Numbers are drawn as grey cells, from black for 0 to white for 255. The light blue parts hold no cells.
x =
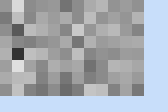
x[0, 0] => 151
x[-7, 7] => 188
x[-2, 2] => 187
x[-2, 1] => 185
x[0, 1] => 217
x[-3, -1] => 167
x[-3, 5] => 161
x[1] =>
[122, 190, 136, 169, 156, 171, 140, 188, 148, 161, 149, 179]
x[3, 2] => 128
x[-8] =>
[151, 217, 140, 148, 152, 115, 140, 171, 182, 147, 156, 145]
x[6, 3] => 130
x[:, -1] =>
[145, 179, 132, 171, 154, 167, 154, 120]
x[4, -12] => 177
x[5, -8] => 174
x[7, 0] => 142
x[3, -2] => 168
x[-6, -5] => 150
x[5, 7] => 114
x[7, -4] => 190
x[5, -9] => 137
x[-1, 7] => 196
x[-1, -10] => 130
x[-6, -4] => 175
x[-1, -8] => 140
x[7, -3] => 130
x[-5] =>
[167, 135, 128, 142, 150, 170, 118, 177, 155, 161, 168, 171]

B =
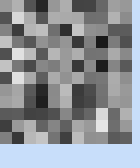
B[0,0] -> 155
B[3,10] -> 80
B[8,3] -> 31
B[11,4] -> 116
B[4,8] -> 116
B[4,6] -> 174
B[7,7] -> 76
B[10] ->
[62, 154, 178, 99, 133, 96, 167, 154, 229, 110, 153]
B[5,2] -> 74
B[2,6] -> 196
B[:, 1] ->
[177, 216, 60, 120, 225, 119, 224, 166, 169, 92, 154, 56]
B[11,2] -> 184
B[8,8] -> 113
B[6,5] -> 146
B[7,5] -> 187
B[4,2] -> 188
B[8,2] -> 80
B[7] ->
[150, 166, 89, 39, 138, 187, 59, 76, 115, 170, 153]
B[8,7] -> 71
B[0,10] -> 152
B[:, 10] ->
[152, 140, 92, 80, 137, 89, 143, 153, 150, 177, 153, 96]
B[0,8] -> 103
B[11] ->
[128, 56, 184, 196, 116, 63, 188, 144, 146, 90, 96]
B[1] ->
[83, 216, 173, 86, 173, 170, 168, 111, 112, 178, 140]
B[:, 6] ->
[67, 168, 196, 56, 174, 56, 169, 59, 62, 82, 167, 188]
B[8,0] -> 160
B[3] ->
[193, 120, 87, 146, 128, 149, 56, 127, 25, 124, 80]
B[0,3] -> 38
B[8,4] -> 139
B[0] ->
[155, 177, 84, 38, 151, 174, 67, 68, 103, 159, 152]
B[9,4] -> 80

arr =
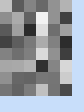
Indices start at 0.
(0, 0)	194
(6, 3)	119
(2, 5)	160
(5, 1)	169
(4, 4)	145
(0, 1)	91
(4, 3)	218
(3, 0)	66
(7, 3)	192
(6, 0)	144
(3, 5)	44

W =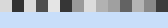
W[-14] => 217
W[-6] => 178
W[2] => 219
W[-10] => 229

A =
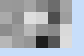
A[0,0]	153
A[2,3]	146
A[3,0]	183
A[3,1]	158
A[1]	[170, 142, 222, 213, 77, 158]
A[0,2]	164

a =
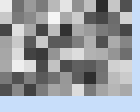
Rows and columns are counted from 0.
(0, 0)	235
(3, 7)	175
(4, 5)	207
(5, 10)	215
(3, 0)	162
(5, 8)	113
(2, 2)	167
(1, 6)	204
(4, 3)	58
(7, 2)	65
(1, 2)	138
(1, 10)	210
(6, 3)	90
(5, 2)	222
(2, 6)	168
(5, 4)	194
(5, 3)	75
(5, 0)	169
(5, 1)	239
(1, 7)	86
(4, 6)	221
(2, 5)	49
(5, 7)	91
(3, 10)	133
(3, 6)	126
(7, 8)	164
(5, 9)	208

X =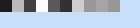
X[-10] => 28
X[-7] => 252
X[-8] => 65
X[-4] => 206

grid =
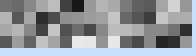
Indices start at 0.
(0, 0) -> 113
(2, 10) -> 186
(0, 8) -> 181
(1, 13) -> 197
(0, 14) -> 211
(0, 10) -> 123
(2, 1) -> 183
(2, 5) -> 81
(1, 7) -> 157
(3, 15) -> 150
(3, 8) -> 147
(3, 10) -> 100
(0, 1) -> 106
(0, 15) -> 150
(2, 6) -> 109
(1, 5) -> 143
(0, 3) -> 168
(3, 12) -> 135
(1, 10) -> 104
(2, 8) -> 136
